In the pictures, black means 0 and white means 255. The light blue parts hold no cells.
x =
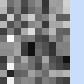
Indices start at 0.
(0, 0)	192
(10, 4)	161
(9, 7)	92
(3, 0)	184
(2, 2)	87
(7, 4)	17
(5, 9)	140
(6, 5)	97
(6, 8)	130
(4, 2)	73
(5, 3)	113
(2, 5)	112
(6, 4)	15
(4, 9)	95
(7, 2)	165
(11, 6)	126
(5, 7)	138
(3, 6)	56
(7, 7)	52
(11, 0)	65
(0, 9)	208
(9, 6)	127
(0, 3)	75
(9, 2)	126
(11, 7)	112
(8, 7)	80
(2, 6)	128
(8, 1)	164
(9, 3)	133
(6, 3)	63
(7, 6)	82
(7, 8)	124
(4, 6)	137
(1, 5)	124
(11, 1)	240
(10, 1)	37
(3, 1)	81
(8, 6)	166

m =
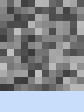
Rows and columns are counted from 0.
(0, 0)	149
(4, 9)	143
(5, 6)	132
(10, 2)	158
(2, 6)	150
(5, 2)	140
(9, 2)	135
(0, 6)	179
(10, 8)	111
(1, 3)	124
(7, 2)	93
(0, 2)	160
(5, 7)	130
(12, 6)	80
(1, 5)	80
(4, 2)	191
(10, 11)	180
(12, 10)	182
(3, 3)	73
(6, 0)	144
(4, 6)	149
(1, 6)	95
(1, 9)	67
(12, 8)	127
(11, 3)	60
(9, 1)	118
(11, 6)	131
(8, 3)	69
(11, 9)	179
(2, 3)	86
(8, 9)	156
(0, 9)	176
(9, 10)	182
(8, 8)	170
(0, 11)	89
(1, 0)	132
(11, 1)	145

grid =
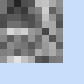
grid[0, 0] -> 117
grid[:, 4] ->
[85, 115, 79, 82, 153, 147, 90, 107, 170]
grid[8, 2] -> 226
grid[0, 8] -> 142
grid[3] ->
[75, 112, 112, 95, 82, 101, 173, 167, 82]
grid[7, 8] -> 139
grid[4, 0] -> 152
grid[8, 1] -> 198
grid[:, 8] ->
[142, 134, 95, 82, 138, 135, 96, 139, 124]
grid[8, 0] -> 145
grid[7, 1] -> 133
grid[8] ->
[145, 198, 226, 194, 170, 89, 77, 120, 124]
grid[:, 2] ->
[36, 75, 90, 112, 194, 135, 124, 95, 226]
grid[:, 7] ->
[170, 98, 146, 167, 167, 84, 173, 169, 120]
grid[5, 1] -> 94
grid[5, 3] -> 103
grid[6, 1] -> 140

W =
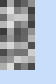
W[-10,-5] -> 62
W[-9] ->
[183, 224, 130, 157, 62]
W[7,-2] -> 116
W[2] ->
[105, 191, 202, 199, 92]
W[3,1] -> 222
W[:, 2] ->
[76, 130, 202, 121, 79, 88, 166, 115, 205, 94]
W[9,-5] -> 173
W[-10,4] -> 142
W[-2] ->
[131, 150, 205, 190, 172]
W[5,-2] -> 102
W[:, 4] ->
[142, 62, 92, 65, 145, 181, 79, 205, 172, 72]
